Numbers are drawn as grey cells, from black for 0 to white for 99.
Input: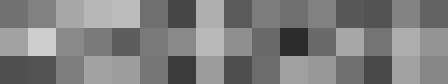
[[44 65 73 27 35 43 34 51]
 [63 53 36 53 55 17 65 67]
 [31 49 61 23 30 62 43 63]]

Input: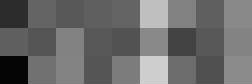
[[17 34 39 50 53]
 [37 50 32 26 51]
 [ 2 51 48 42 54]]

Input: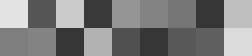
[[88 79 58 46 74]
 [49 21 31 34 85]]

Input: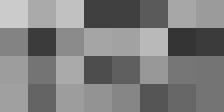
[[79 75 25 65]
 [51 54 63 20]
 [61 66 37 46]
 [62 61 52 40]]

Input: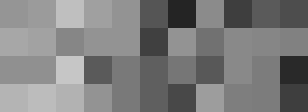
[[58 74 57 14 24 30]
 [65 52 57 57 53 50]
 [56 77 47 46 53 16]
 [70 69 47 28 49 24]]

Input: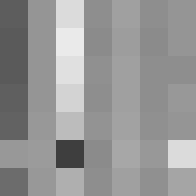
[[36 85 62 58]
 [35 91 61 58]
 [35 87 62 55]
 [37 82 62 59]
 [38 73 63 58]
 [59 24 65 85]
 [42 68 62 64]]

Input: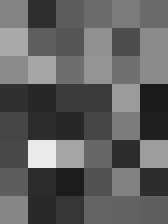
[[51 36 48]
 [66 33 30]
 [54 43 44]
 [19 23 60]
 [27 15 48]
 [28 64 17]
 [36 11 50]
 [52 21 38]]
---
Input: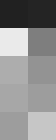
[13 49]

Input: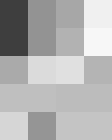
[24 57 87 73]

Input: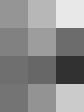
[58 61 19]

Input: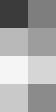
[23 61]

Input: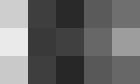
[80 22 15]

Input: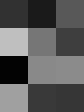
[19 46 54]

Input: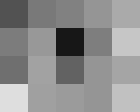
[32 59 38 58]

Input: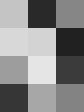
[76 82 23]

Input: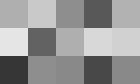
[68 38 53]
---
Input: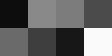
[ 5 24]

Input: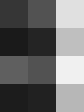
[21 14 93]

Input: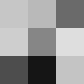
[77 52 76]

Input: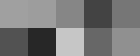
[62 15]

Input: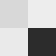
[84 17]

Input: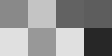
[53 59]

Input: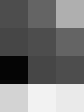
[30 30 30]
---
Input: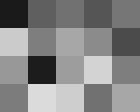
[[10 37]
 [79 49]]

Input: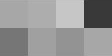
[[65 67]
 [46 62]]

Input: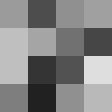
[[60 30]
 [74 64]]

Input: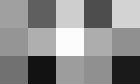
[[62 37]
 [58 68]]

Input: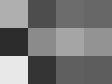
[[68 30]
 [17 54]]

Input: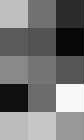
[[74 44]
 [35 32]]

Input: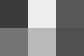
[[23 92]
 [45 72]]
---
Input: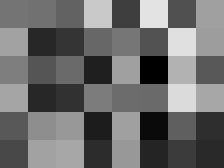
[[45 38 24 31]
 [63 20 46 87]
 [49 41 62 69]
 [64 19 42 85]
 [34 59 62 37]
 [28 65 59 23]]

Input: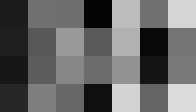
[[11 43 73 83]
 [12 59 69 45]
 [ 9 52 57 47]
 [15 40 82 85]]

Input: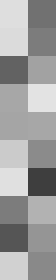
[[86]
 [85]
 [38]
 [65]
 [64]
 [79]
 [87]
 [48]
 [33]
 [81]]

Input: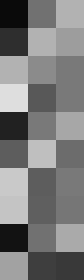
[[ 4 69]
 [18 61]
 [69 47]
 [86 47]
 [13 65]
 [36 42]
 [78 47]
 [76 46]
 [ 7 66]
 [63 22]]

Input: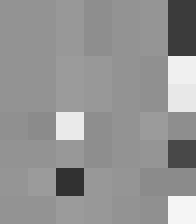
[[57 59 57 23]
 [57 59 57 23]
 [57 60 57 93]
 [57 60 57 90]
 [56 91 57 55]
 [57 59 57 28]
 [58 19 58 54]
 [57 60 57 95]]

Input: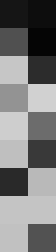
[[ 8]
 [31]
 [77]
 [57]
 [80]
 [74]
 [16]
 [76]
 [75]]

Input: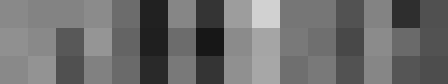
[[53 51 42 52 61 46 32 18]
 [56 34 39 42 54 47 28 41]
 [53 31 41 47 56 43 32 33]]
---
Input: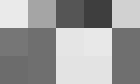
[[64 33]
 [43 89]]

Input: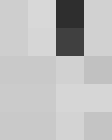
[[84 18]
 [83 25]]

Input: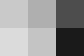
[[68 30]
 [76 10]]

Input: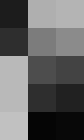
[[68 70]
 [48 54]]

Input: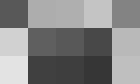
[[67 68]
 [37 34]]

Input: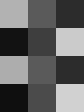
[[35 17]
 [24 79]]

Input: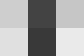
[[26 77]
 [22 91]]
